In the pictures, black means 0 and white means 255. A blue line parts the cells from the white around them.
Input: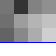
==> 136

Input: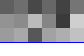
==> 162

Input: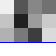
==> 121

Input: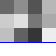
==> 97

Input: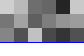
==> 73

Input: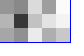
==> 235

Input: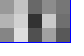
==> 80
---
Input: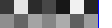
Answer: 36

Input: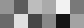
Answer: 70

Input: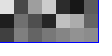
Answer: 30

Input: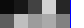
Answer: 23

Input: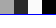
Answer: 41

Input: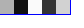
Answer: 52

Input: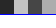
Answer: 70

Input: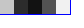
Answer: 44

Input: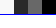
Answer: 42
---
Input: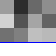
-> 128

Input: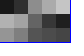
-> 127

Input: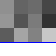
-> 165

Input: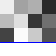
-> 251

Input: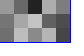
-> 189

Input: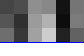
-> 56
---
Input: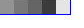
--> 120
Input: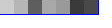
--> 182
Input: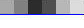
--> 128
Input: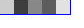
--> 62
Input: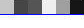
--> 70
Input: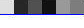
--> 39
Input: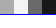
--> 243
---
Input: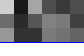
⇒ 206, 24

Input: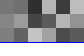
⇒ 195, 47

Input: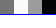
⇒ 250, 5

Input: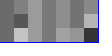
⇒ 195, 53

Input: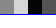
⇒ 213, 5

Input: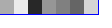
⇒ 235, 40

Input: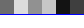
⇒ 220, 19

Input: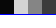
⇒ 212, 7
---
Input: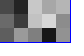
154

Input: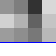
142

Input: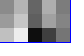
237

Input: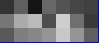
127

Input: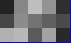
184

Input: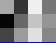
155

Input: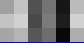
181

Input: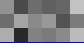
40
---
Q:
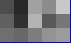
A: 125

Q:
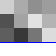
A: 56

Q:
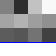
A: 86

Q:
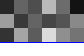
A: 219

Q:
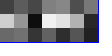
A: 46

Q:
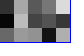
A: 146

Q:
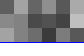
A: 59
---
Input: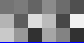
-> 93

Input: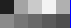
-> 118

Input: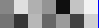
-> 54

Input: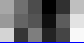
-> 100

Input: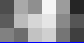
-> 187

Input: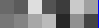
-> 132
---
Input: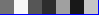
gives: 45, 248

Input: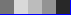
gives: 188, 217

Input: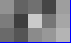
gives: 202, 202

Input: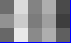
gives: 124, 233

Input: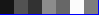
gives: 140, 251

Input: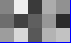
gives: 95, 238

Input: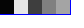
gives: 62, 230

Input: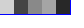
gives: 137, 210
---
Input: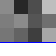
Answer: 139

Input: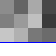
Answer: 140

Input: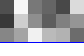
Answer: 79

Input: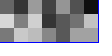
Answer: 102

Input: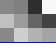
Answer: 136

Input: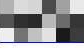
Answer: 177

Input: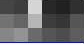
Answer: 69

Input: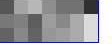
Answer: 87

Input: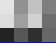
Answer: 228
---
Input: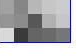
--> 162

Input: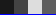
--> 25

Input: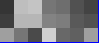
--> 53

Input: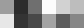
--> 157

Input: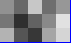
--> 145

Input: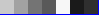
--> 201
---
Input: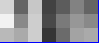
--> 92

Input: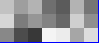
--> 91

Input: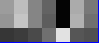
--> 4

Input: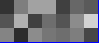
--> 64

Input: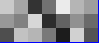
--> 235

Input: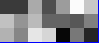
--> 156
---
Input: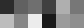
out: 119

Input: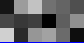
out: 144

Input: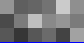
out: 123

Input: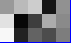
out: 138

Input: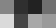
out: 112

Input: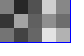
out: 109

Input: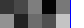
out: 120

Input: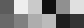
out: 224
